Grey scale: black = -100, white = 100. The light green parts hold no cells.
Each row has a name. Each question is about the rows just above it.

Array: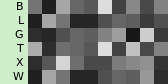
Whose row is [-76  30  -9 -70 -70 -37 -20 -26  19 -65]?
W
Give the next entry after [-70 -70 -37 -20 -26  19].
[-65]

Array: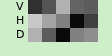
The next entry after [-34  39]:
[-22]
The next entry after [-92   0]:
[11]
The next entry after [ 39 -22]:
[-28]
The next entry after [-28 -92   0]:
[11]
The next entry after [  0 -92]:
[-50]
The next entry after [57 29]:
[0]

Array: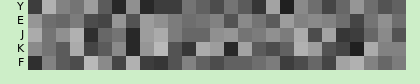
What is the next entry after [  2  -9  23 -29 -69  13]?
[-69]
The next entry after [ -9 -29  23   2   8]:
[2]
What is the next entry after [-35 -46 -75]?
[34]
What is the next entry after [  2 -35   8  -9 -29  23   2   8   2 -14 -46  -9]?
[13]
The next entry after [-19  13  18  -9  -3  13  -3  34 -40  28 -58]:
[-52]
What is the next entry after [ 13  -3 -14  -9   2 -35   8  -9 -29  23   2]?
[8]
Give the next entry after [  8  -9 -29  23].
[2]

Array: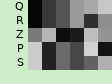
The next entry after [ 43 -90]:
[-79]
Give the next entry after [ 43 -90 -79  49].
[16]
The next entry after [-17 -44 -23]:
[37]

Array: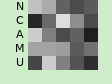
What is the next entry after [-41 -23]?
[-76]
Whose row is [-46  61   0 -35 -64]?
U

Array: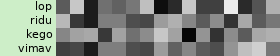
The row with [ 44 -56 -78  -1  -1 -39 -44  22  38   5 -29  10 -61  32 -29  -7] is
ridu
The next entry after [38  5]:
[-29]
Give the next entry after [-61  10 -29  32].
[38]
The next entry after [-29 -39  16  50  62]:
[-7]

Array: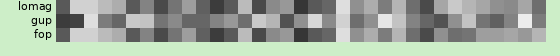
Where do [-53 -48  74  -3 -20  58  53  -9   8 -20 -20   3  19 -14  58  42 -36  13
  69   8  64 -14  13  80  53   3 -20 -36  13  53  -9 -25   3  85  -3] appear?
gup
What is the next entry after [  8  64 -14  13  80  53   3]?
[-20]

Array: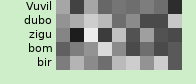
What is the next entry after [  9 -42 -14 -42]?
[-30]
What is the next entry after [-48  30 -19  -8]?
[-14]
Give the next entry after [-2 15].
[71]
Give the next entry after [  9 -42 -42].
[56]

